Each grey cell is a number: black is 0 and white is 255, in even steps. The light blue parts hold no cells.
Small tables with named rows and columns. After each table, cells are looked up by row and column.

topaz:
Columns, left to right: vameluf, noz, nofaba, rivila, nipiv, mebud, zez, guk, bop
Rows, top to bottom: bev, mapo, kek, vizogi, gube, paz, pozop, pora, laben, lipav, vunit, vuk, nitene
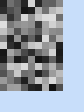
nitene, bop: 79
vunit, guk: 156
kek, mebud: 201
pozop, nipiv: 194
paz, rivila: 46
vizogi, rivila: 151
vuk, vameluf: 154
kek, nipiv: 148
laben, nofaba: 26
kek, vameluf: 148
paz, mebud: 44
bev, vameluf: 35
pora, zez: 136
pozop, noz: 47
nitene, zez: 175

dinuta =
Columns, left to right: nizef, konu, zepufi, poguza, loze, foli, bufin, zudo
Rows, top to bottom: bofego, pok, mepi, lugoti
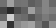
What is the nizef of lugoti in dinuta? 179
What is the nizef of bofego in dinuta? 113
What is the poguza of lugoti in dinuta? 153
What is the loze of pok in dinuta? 159
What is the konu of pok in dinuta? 41
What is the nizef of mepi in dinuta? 105
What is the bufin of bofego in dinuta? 133
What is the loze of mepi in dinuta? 84
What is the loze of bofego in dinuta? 94
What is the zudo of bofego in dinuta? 103
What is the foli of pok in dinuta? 115
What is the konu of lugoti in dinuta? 51
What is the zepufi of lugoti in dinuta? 137
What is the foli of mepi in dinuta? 105
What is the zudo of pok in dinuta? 126
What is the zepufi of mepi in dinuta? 113
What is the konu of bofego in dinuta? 160
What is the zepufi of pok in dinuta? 75

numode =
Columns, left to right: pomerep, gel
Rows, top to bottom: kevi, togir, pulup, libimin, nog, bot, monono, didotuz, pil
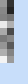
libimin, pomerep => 234
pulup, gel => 115
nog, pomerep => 170
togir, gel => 36
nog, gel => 74
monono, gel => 90
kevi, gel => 50
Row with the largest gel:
libimin

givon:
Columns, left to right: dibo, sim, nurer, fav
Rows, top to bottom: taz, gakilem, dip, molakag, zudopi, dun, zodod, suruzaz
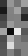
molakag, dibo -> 81
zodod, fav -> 130
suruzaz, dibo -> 88
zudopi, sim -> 11
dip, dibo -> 67
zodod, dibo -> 84
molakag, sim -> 154
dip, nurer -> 130
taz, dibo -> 53
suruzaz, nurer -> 95
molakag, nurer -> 130
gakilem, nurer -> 162
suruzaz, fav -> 130
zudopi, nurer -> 235
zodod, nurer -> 130

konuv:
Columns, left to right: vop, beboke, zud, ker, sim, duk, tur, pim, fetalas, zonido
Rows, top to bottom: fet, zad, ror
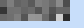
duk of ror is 148
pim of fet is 107
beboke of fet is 126
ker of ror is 85
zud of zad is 114
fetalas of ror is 206
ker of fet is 106

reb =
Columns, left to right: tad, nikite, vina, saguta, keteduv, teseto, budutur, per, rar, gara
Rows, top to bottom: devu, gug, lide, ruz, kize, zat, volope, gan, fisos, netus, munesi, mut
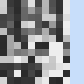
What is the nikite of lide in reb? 75
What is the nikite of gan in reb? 157
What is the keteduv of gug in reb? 158
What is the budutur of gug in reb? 179
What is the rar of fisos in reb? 239
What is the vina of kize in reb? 50
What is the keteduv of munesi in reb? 70
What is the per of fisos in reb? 201
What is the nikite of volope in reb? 164
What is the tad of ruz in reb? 69
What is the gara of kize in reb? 234
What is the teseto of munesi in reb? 44
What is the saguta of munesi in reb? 43
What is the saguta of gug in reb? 103
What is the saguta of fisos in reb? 212
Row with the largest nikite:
fisos

